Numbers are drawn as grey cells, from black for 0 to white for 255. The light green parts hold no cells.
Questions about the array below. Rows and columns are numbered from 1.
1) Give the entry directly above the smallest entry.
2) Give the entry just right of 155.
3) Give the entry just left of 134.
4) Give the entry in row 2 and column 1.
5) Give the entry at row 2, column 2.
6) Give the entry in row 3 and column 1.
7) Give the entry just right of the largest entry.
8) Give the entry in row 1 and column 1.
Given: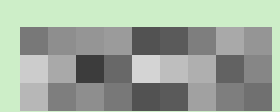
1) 149
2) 82
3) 98
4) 204
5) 169
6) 183
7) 190
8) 120

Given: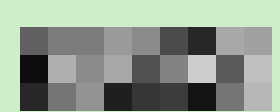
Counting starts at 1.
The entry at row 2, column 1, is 13
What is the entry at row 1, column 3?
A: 124
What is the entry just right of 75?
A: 39
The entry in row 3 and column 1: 39
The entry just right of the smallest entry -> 175
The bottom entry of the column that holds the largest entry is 19
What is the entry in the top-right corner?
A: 160
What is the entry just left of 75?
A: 139

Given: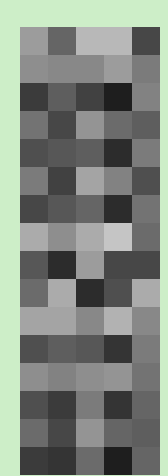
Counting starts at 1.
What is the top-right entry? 71
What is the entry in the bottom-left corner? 59
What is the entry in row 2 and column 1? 142
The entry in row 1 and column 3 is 184
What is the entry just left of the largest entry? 171
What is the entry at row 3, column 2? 94
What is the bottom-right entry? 101
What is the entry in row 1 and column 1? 156
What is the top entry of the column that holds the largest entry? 184
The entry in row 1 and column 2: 101
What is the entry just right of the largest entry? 107
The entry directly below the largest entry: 71
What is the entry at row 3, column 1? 59
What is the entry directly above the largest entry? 44

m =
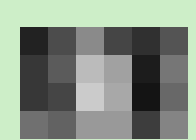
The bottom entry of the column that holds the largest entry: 153
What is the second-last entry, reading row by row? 61
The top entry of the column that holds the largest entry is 138
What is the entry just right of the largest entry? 168
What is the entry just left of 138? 76
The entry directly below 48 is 28
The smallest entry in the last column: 84

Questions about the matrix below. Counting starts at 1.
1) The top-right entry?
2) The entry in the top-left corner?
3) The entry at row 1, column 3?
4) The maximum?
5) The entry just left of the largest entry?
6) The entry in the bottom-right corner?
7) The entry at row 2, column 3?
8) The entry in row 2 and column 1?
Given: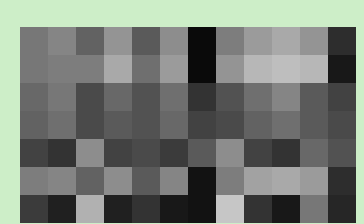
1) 45
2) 119
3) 98
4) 198
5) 18
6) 38
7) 125
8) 119

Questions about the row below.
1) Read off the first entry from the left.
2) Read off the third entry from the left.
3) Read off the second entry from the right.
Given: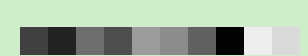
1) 64
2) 110
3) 238

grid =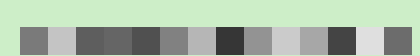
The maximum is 223
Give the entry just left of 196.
122
